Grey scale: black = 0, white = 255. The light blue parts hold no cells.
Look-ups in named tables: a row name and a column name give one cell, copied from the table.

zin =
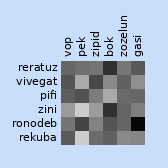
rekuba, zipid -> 107
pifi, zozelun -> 106
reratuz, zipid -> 116
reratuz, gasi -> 88
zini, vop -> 155
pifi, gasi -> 102
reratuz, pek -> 112
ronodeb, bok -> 85
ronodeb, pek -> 69
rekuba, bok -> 97
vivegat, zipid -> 72
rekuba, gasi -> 134
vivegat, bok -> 137
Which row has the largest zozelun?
rekuba

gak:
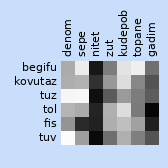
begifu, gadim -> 112
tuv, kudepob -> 175
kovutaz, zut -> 152
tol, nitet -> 36
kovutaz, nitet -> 49
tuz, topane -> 124

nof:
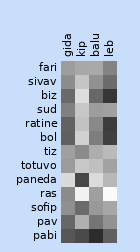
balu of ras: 159
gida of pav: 103
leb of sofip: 167
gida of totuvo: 155
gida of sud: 128
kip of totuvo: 200
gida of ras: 139
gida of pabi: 87
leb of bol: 64
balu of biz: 104
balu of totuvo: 192

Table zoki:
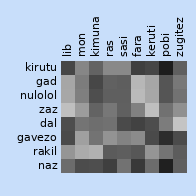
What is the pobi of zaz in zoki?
113
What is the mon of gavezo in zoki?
160
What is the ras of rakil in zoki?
91
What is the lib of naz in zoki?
108
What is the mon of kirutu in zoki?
134
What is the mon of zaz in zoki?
156
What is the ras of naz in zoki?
63
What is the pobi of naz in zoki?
32
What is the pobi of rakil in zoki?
116
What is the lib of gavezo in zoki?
74
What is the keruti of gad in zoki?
166
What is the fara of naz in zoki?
57
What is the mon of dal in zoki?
116
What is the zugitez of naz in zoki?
95
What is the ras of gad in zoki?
97
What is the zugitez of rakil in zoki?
92
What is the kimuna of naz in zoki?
78
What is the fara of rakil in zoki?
87
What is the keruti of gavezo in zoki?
74

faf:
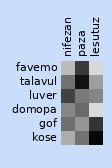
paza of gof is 149
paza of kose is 114
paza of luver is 121
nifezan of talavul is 113
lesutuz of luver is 134
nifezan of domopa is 134
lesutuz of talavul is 158
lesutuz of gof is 52
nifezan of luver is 66
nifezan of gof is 111
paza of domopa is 106
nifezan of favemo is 187
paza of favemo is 58
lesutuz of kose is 8
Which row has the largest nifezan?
favemo

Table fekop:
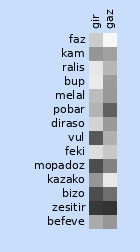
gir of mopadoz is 78
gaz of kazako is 232
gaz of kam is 161
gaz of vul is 176
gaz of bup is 155
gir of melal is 188
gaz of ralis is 183

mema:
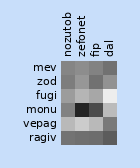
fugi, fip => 167
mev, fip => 130
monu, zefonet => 36
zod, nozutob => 125
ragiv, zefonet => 111
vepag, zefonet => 204
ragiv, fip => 109
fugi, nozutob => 156
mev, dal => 113
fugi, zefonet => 181

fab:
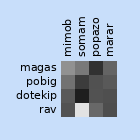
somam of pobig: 60
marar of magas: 100
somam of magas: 121
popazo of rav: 104
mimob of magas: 145
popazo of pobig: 81
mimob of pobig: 114
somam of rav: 226
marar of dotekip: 79
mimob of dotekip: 89

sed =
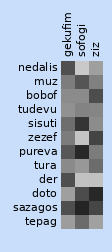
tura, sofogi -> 152
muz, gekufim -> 125
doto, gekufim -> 159
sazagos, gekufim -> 79
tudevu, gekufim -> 145
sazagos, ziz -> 70
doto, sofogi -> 76
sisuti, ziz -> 140
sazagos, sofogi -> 36
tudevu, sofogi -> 131
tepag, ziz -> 161
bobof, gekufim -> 139
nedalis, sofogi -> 201
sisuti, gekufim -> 110
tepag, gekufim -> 157
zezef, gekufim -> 124
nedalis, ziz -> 159
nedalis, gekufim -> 80
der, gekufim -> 79
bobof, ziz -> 77

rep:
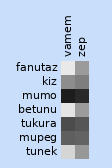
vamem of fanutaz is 233
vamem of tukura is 76
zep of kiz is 126
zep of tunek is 151
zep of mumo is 41
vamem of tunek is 213
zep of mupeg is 99
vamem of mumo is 29
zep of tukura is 86
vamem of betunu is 229
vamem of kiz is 141
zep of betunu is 156
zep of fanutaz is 155
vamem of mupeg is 95

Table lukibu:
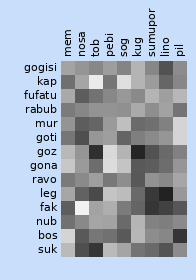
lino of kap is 102
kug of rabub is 170
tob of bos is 119
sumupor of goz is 82
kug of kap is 180
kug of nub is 181
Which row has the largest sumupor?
fufatu

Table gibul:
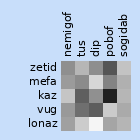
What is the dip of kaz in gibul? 144
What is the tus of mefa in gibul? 139
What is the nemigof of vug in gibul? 153
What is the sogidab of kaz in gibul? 182
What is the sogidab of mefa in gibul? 176
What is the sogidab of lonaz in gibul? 181
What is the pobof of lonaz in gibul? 165
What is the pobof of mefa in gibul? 131
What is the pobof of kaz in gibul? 32
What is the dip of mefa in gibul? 215
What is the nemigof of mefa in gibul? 155

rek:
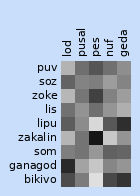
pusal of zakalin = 116
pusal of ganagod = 163
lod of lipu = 93
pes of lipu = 216
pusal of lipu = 140
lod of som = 126
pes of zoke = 65

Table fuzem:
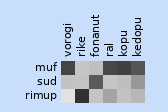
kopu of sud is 190
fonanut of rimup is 196
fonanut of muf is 191
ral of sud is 198
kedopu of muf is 85
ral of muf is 71
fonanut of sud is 90
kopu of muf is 65
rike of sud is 195
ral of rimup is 164
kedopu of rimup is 183
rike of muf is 198
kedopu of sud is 152
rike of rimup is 49
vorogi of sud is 194

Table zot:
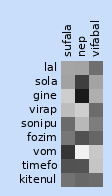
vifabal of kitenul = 108
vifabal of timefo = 197
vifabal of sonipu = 125
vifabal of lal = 111
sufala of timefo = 82
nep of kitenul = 104
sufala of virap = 189
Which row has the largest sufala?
gine

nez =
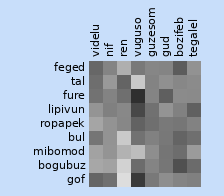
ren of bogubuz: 210
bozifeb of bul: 100
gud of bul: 120
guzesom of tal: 131
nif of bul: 147
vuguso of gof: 58

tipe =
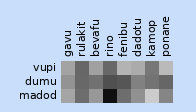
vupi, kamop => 119
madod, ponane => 133
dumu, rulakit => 104
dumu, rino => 80
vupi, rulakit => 103
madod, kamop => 204
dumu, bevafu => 113
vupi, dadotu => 171
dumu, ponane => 102
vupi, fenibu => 179
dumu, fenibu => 86
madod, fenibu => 110
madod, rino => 16
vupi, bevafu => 161
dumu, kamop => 115
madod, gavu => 165
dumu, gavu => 147
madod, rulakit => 109

